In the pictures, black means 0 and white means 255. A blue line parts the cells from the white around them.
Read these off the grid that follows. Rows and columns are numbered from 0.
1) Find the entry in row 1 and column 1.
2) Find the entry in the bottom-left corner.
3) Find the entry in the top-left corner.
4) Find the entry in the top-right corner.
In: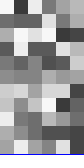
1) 99
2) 163
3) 247
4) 185

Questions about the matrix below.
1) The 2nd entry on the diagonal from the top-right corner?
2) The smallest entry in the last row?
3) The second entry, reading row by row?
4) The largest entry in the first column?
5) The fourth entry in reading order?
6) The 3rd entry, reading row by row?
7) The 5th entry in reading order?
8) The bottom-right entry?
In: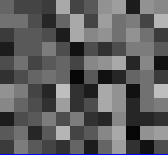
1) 68
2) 17
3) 68
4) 146
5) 59
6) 68
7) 169
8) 77

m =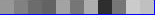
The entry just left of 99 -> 108
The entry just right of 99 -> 163

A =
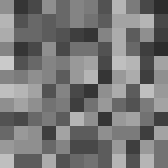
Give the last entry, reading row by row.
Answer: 114
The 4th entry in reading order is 143
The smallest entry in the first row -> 44
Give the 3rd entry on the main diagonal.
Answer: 104
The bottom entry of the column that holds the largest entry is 191
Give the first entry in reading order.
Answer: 143
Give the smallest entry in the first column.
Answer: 82
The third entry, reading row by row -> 72
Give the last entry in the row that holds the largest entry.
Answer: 163
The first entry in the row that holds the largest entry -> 202
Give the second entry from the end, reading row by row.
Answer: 181
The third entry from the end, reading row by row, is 82
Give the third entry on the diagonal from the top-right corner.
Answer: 92
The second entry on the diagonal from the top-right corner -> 181
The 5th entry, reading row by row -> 104
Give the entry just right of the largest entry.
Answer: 82

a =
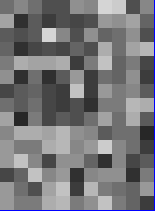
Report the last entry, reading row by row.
60
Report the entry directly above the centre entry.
194
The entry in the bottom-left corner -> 153
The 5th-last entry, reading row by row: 144
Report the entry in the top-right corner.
135
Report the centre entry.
79
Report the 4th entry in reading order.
79
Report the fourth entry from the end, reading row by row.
194
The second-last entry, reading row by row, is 100
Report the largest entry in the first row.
213
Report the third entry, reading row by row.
111
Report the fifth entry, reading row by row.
79
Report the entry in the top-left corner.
111
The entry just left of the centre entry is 60
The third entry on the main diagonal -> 91
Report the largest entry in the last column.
183
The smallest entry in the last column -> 39

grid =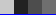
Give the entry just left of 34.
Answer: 201
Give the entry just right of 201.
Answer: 34

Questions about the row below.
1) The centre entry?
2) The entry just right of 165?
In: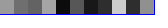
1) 87
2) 12
